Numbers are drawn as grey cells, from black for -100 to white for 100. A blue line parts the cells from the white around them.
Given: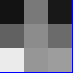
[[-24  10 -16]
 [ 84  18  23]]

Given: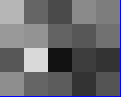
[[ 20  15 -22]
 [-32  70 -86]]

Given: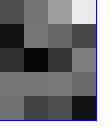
[[-86  -8 -20]
 [-62 -96 -58]]

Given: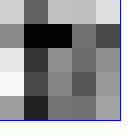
[[ 10 -98 -98]
 [ 80 -60  14]]

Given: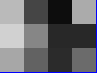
[[ 64   5 -69]
 [ 31 -23 -66]]

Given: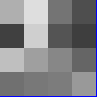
[[-50  62 -34]
 [ 50  25   6]]

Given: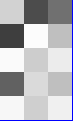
[[-51  98  50]
 [ 96  61  85]]
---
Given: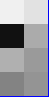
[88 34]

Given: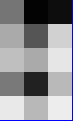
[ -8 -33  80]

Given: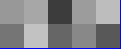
[19 52]

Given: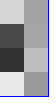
[67 30]

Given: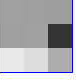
[26 26 36]

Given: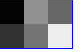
[-98  -9]
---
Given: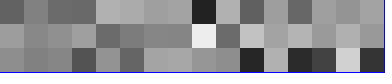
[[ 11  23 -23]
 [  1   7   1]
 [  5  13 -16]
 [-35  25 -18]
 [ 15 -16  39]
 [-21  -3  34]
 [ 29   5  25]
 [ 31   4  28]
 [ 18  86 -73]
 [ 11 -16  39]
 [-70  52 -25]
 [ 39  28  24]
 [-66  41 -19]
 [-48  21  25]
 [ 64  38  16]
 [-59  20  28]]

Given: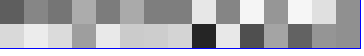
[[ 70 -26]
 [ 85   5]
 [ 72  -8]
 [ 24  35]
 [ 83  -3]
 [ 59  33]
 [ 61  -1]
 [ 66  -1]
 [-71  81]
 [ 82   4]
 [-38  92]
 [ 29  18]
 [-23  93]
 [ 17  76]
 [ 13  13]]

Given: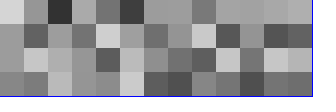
[[  6  22  22  67]
 [ -3  55 -23  18]
 [ 46  37  23 -61]
 [ 17  18 -10  33]
 [ 10 -28  62 -10]
 [ 59  47  25 -51]
 [-27  12 -13  22]
 [-37 -11  16  23]
 [  5 -26  58  -5]
 [ -8  55 -32  29]
 [-38  -8  16  27]
 [ -9  55 -34  32]
 [-14  42 -23  37]]

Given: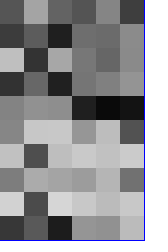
[[-57  65  -2  51   5   3 -61  50 -53 -33]
 [-30 -41  34 -39  56  14 -19 -60 -28  29]
 [-78  68  29  49  57  11 -75  31 -76 -22]
 [ 17  57  22  58  18 -76  -8  -7 -14 -34]
 [ 14  47  42  51  48 -92   0 -20 -16   4]
 [ 47  57 -11  59 -36 -85  16   8   9 -51]]

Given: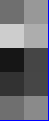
[[-13 -61 -83  61 -13]
 [  8 -45 -46  36  19]]

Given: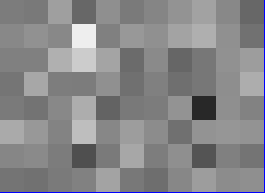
[[ -9   5  33  -4  -8   0   7  -3]
 [-11   8  19 -10  31   0  14  -5]
 [ -4  -3   3   7  -2  38   7  25]
 [  1 -38  49  36  -3  60  87 -19]
 [ 28  -4   6 -22  13  29   0  12]
 [ -6  31  23  -5 -12 -16  19  -4]
 [-14  -2  10  -3   0   8  13   4]
 [  6  12 -12  15 -13 -20  28  15]
 [ 23 -34  15 -69  -7  -7  37  27]
 [ 10   0  18  12  11  14  13   7]
 [ 12  -9  15   2  36  23 -11 -19]]

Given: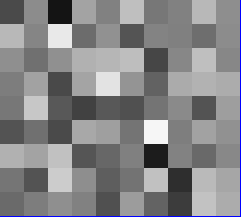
[[-17  -8  39 -35  -7  -2  12  44 -42]
 [ -2 -35  28 -12  56  27 -12   4  10]
 [ 12  60  51 -42 -31 -43  13  83 -84]
 [  1  11 -33  32 -49  29  39 -15  28]
 [-37 -26 -19  25 -31  78  43  14   1]
 [ 22 -10   0  -9 -37  16  49 -34  50]
 [-22  51 -78  93  -9 -23 -45   3  -7]
 [-53 -64   2  -1   8  34   6   0   1]
 [ 52  46 -18  27 -35  40  50 -14  44]
 [ 35  30   7  14  24  35   6  10  11]]

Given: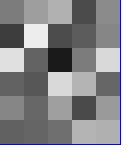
[[-24   5 -23  76 -52  -3]
 [-21 -19 -32 -22  86  24]
 [-13  25  70 -80 -40  39]
 [ 41 -42  41  -3 -28 -41]
 [ 38  21 -20  70   5   9]]

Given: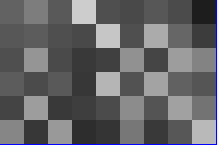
[[  5 -47 -28 -38 -32 -23]
 [-57  23 -41  17 -28  -2]
 [ 20 -55 -30 -42 -38 -30]
 [-65 -51 -57 -55 -43  61]
 [-59 -41  42 -50  55 -38]
 [ -7  10 -36  14 -38 -43]
 [-55 -34  28 -46  34 -32]
 [-32  26 -24  23 -20 -41]
 [ 45 -10 -33   3 -53 -77]]
